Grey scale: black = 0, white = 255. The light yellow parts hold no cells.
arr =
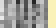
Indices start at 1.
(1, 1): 218
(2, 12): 132
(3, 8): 167
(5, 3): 163
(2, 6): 181
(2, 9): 84
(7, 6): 114
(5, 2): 157
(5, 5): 128
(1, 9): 36
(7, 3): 134
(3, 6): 164
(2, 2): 134
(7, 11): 189
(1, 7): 79
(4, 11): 167
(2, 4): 187
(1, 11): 198
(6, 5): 96
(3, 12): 118
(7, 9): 68
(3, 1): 224
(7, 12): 130
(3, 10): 147

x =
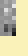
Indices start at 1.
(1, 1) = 147
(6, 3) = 152
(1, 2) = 170
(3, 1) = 140
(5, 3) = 146
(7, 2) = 87
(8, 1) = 145
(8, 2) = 70
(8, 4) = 57
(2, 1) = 152
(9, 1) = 140

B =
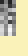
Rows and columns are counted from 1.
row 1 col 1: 40
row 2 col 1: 134
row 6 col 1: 142
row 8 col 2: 146
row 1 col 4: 137
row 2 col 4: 101
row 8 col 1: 217
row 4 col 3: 83
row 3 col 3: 179
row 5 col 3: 212
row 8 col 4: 155

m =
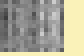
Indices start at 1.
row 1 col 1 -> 105
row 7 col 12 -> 118
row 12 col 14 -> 151
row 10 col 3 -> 133
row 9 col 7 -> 127
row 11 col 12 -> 155
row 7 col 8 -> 130
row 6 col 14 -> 161
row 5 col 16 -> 89
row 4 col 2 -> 75
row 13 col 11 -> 169
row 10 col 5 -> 143
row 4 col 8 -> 134
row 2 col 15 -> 151
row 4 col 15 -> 185
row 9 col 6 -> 155
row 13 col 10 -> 120
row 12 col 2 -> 135
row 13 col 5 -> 135
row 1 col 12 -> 123
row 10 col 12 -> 147
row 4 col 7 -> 139
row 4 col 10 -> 141
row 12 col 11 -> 141
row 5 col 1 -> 89
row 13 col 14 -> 171
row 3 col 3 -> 146
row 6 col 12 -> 124
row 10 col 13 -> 160
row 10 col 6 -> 132
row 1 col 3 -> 139
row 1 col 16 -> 108
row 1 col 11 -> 188
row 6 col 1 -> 107
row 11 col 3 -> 141
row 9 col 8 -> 114
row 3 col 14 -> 163
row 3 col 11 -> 157

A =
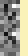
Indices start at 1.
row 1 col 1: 119
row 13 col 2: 127
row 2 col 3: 130
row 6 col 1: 177
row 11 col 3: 149
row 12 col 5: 112
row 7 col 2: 129
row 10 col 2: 133
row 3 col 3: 120
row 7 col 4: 57
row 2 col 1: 145
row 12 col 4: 93
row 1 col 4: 113
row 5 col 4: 90
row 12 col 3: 146
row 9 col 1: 140
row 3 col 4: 117
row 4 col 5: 145
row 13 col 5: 126
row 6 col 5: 116

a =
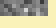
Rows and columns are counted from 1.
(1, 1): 95
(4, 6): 134
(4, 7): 145
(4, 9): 105
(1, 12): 122
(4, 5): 109
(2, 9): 116
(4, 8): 86
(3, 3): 82
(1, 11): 59
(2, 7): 116
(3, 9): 137
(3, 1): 113

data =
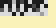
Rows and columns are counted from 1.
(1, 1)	28
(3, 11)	219
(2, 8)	27
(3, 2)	215
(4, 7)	217
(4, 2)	220
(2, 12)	27
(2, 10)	23
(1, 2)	25
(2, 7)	25
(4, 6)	36
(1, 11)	27
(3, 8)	220
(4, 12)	220
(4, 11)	158

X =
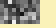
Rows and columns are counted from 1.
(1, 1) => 78
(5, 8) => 132
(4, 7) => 132
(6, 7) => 110
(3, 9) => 61
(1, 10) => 99
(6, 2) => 97
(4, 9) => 185
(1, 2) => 56
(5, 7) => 186
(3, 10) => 132
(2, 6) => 108
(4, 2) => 148
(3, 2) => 155
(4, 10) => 116
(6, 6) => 132

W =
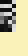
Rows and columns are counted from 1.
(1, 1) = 13
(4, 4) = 31
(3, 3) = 15
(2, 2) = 221
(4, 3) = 223
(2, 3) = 209
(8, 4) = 225
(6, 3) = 215
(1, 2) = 11

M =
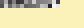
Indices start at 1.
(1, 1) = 99
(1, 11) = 132
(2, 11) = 195
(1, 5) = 52
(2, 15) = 231
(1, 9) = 204
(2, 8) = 106
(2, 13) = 36
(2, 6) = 174

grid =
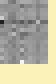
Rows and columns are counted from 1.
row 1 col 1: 174
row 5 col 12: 153
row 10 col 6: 122
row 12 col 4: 127
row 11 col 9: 152
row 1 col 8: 168
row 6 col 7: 127
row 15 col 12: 157
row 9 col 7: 112
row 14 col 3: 141
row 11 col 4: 137
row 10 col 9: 146
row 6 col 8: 93
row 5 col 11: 154
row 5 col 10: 128
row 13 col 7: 139
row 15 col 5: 152
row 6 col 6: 91
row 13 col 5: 142
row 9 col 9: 144
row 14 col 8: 152
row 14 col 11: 152
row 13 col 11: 155
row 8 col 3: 141
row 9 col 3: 160
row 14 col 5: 153
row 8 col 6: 174
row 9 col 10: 147
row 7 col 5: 140
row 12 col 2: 138
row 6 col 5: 117
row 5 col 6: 165
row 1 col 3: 130
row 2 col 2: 140
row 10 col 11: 142
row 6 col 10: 183
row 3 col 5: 147
